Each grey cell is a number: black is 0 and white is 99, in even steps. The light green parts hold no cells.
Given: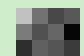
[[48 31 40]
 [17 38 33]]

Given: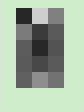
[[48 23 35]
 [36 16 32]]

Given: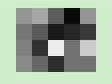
[[46 35 10]
 [50 19 92]]

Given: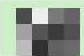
[[63 33 23]
 [73 19 38]]

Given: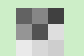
[[58 32 86]
 [91 84 80]]

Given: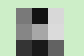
[[52 65 85]
 [20 10 38]]
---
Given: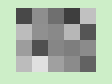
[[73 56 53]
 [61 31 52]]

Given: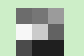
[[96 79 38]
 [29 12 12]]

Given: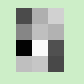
[[52 74 69]
 [ 1 97 31]]

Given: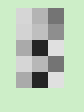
[[82 74 55]
 [66 14 87]]

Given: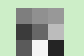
[[23 40 73]
 [35 95 14]]

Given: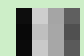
[[ 3 74 65]
 [ 4 78 65]]

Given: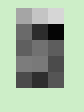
[[41 17  2]
 [37 44 36]]
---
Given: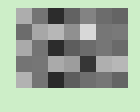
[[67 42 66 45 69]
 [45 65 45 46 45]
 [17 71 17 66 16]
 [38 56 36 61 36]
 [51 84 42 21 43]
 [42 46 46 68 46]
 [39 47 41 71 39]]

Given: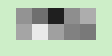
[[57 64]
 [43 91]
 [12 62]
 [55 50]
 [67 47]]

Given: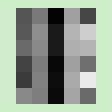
[[33 34 41 26 23 53]
 [47 55 53 48 50 49]
 [ 1 10 10  3  5  4]
 [62 70 68 62 66 64]
 [27 80 70 43 91 41]]

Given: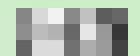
[[52 55 39]
 [84 73 85]
 [94 69 85]
 [53 40 44]
 [75 89 67]
 [36 59 60]
 [40 21 26]]

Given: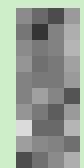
[[54 46 54 58 50 50 58 85 61 30]
 [41 20 47 44 47 62 47 41 53 44]
 [29 50 50 47 47 52 36 41 50 54]
 [60 67 70 63 60 33 60 70 43 67]]

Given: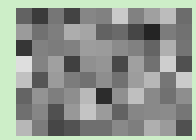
[[38 60 21 86 75 39 43 71]
 [23 44 50 51 33 57 52 48]
 [46 49 48 62 60 49 31 27]
 [26 67 50 25 48 55 59 32]
 [52 64 61 56 44 72 76 43]
 [50 38 60 58 55 17 60 43]
 [78 41 54 28 44 56 38 53]
 [50 27 50 62 61 74 52 49]
 [62 14 39 44 71 53 53 68]
 [73 48 68 80 46 44 54 60]
 [42 44 45 31 79 55 46 31]]
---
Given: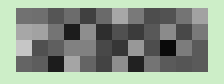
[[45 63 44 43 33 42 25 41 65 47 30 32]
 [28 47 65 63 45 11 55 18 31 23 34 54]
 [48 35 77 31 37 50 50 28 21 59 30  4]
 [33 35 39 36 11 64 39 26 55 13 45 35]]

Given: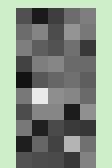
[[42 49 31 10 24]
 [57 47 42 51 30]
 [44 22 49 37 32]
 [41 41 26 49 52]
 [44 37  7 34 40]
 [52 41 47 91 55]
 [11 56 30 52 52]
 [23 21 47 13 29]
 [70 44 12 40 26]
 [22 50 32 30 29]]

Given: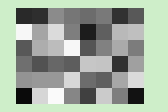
[[19 34 16 18 54 46 42 47]
 [72 74 96 64 85 49 11 37]
 [66 48 34 67 73 96 33 50]
 [19 62 43 32 40 36 77 76]
 [65 85 57 59 59 84 42 37]
 [49  7  4 83 97 52 25 79]]

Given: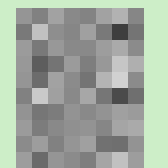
[[69 52 58 50 63 53 51 63]
 [24 45 47 75 55 52 62 47]
 [66 54 60 47 59 53 53 61]
 [77 68 59 36 45 60 49 59]
 [81 54 58 42 63 54 45 70]
 [29 43 50 78 62 53 65 46]
 [62 60 57 46 48 57 53 57]
 [64 66 60 48 53 56 57 52]
 [43 57 54 61 50 58 62 44]
 [75 61 61 41 58 54 49 64]]

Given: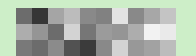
[[65 76 42 21 64 73 53 50 88 53]
 [94 91 67 58 42 82 46 60 58 67]
 [63 73 47 42 54 32 23 53 82 59]]

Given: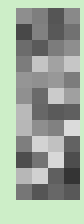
[[33 53 55 49]
 [34 44 28 50]
 [48 55 42 35]
 [63 77 48 76]
 [59 48 58 56]
 [79 62 56 41]
 [35 37 72 40]
 [50 85 71 55]
 [75 38 49 82]
 [84 30 30 45]
 [37 20 71 81]
 [40 34 46 33]]

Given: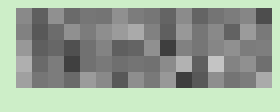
[[52 30 53 37 56 41 46 45 56 48 46 39 54 39 45 48]
 [60 47 50 34 42 56 48 55 60 66 50 37 59 46 53 38]
 [48 49 59 37 40 31 44 51 37 39 56 24 50 46 52 56]
 [56 43 68 41 48 25 44 47 43 45 44 54 69 37 76 51]
 [48 66 62 46 48 41 60 53 34 55 47 59 24 34 55 45]]

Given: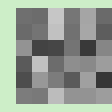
[[64 41 43 42 77 46]
 [65 36 41 45 75 44]
 [22 52 57 26 27 45]
 [53 61 35 75 42 55]
 [62 21 30 59 48 35]
 [57 61 48 47 73 57]]

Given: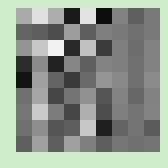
[[37 47 66 87 67 10 88  5 50]
 [43 47 39 36 30 61 36 49 47]
 [42 50 57 77 94 16 75 23 49]
 [43 50 17 54 13 52 37 51 49]
 [43 54  7 62 39 22 41 58 53]
 [40 50 43 64 27 45 56 33 51]
 [45 51 46 78 48 27 68 30 49]
 [45 35 43 55 33 36 77 12 39]
 [43 45 37 62 36 62 49 36 46]]
